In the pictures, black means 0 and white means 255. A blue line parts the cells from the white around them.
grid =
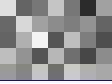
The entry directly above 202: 111
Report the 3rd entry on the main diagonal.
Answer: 244
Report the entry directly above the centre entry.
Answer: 139
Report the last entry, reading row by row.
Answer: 168
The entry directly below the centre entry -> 182
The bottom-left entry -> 154
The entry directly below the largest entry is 86
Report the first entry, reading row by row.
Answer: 223
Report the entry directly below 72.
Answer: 175
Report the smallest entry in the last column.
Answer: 79

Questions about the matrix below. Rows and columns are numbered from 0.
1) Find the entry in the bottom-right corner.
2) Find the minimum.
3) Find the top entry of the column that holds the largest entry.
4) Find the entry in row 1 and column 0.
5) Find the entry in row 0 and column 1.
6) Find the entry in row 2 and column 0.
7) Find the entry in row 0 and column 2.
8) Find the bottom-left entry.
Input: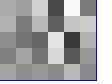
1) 137
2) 58
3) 249
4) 177
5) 158
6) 143
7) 209
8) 164

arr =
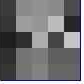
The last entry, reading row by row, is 102
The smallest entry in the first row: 60
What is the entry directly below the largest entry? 94
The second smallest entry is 39
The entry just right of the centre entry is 68
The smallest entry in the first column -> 31
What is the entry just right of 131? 102

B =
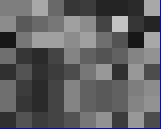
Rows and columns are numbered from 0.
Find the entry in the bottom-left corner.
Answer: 48
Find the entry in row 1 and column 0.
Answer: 140
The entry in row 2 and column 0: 23
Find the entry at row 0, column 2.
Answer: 168
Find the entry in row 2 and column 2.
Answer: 160
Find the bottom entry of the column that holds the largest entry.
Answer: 60
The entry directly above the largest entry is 36
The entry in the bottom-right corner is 76
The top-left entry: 126
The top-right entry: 168
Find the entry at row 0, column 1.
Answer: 126
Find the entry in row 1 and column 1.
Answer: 89
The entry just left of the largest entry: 68
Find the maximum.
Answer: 195
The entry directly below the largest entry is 83

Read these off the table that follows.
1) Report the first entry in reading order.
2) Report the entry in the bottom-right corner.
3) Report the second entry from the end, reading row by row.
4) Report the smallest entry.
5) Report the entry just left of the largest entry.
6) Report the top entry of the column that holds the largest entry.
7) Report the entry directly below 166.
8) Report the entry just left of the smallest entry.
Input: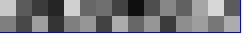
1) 201
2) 172
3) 119
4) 15
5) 166
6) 215
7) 158
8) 66
